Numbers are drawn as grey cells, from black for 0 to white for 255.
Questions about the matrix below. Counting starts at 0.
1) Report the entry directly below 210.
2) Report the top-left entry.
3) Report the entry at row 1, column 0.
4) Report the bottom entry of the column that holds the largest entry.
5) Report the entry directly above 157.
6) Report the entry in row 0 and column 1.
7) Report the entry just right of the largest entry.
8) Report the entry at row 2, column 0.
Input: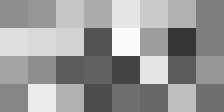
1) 91
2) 142
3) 223
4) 111
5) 203
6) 150
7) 157
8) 164
